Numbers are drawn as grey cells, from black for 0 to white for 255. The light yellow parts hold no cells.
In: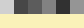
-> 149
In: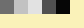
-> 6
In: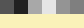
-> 127
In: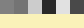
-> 73
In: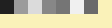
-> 106
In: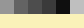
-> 191
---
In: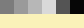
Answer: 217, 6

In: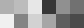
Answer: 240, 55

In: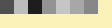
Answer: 197, 29

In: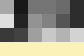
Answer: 223, 24

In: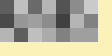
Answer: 202, 64

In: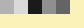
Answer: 217, 26
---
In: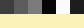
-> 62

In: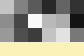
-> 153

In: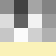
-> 198

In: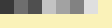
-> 57

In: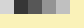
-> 213

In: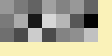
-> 111

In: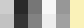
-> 194

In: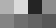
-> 132
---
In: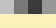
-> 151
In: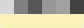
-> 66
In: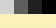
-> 0
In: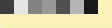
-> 25
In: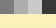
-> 56
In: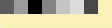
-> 72
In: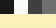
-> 112
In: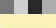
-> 172
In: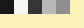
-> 143
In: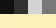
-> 120
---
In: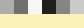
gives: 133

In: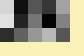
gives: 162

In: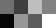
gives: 7

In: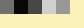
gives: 152

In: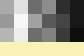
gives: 46

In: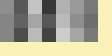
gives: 177
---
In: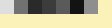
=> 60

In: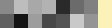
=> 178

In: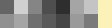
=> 78

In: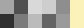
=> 206

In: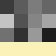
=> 102

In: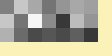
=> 116

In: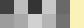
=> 199

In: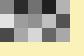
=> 32

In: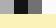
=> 250
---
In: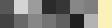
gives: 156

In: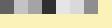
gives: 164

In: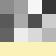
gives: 246

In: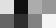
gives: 172

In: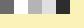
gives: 180

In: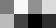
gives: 144

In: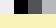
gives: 83

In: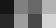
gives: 104

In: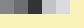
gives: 51

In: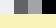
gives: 164
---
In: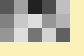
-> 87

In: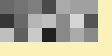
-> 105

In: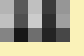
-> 180

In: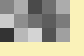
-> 132

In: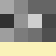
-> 168

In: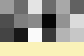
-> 156
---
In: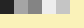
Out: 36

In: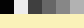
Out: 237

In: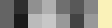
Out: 187

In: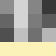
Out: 91

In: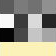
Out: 37

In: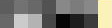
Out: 179

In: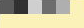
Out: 90

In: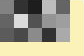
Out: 91

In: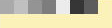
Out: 148
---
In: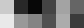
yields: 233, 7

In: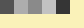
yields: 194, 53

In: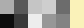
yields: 237, 13

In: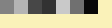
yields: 201, 8

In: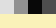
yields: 223, 8

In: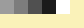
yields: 255, 27

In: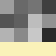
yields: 200, 41
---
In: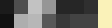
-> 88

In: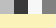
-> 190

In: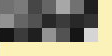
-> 146

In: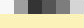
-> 52

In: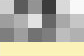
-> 114

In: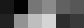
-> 190
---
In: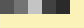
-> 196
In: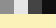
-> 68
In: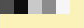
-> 201
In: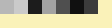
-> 28
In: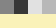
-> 225
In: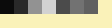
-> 146
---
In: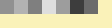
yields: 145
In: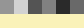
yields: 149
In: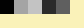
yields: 2
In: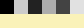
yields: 0
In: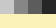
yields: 200
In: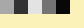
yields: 168
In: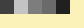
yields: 63
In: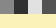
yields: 135
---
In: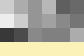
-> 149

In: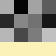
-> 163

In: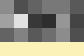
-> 99

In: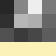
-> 238

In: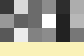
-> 107

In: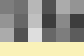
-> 183

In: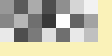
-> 171

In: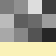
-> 221

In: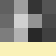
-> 52

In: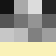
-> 220
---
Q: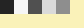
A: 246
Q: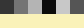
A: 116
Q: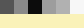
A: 137
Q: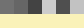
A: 102
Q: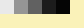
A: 149
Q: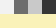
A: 109
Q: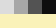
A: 167
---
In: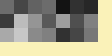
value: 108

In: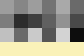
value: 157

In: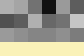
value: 176

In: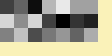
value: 64

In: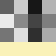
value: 97

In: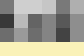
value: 121

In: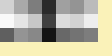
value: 210

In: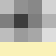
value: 189

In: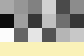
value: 169
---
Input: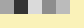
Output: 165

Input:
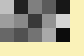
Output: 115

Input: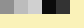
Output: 144

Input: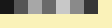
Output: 106

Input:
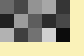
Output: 93

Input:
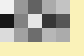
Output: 161

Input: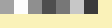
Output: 143

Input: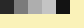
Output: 123

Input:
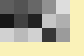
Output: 145
